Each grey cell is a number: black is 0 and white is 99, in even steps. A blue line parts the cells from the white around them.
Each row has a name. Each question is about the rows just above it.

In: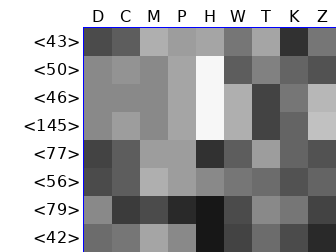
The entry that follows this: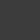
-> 29
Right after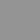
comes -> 53
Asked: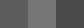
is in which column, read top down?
W
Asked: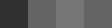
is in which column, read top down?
K
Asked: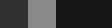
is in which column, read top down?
H
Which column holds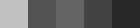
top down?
Z
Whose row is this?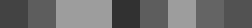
<77>

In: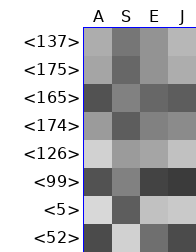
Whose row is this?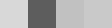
<5>
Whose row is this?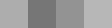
<137>
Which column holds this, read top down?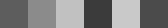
J
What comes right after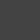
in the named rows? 23

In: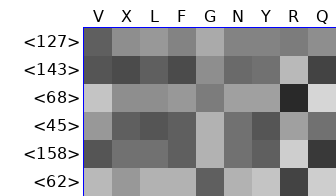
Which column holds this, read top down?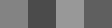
F
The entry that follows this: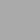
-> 51
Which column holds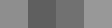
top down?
X
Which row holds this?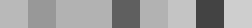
<62>
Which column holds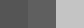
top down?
Y
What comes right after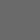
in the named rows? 44

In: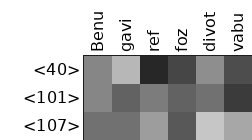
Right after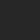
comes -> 27
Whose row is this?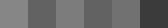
<101>
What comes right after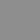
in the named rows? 30
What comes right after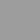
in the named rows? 34
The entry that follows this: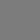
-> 38

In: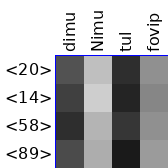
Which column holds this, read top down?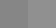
fovip
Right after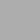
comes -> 10
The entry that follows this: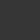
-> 56
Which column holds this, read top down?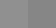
fovip
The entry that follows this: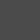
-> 67

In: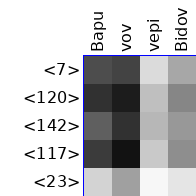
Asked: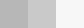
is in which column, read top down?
vepi
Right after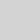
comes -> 62

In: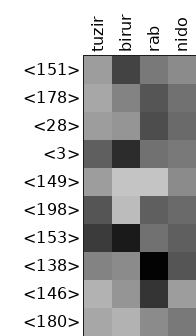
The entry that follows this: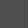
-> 41
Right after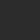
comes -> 44

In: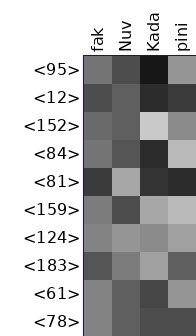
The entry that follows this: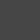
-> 58
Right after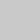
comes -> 54

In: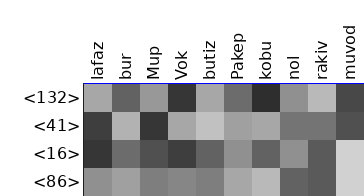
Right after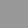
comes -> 21
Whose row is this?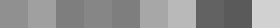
<86>
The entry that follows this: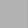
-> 21
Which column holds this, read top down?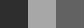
kobu
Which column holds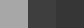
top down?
lafaz
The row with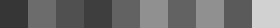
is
<16>
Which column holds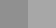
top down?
Pakep

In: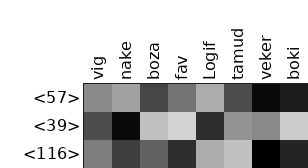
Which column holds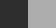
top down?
Logif
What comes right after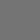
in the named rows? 67

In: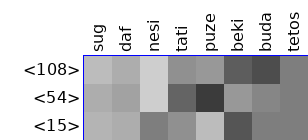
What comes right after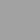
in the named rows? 80
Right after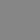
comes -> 49
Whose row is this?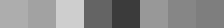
<54>
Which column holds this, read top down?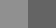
tati
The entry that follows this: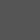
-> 49
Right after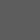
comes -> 30
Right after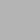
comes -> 67

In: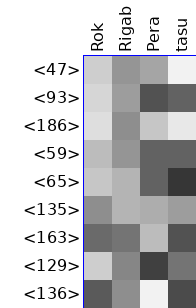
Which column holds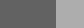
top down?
Pera
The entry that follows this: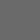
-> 45
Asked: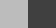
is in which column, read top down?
Pera
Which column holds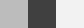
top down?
Pera

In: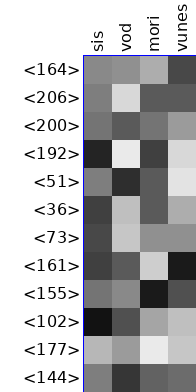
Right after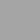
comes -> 74
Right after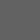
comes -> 42
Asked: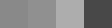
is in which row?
<164>
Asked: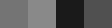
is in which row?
<155>
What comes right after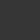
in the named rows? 38

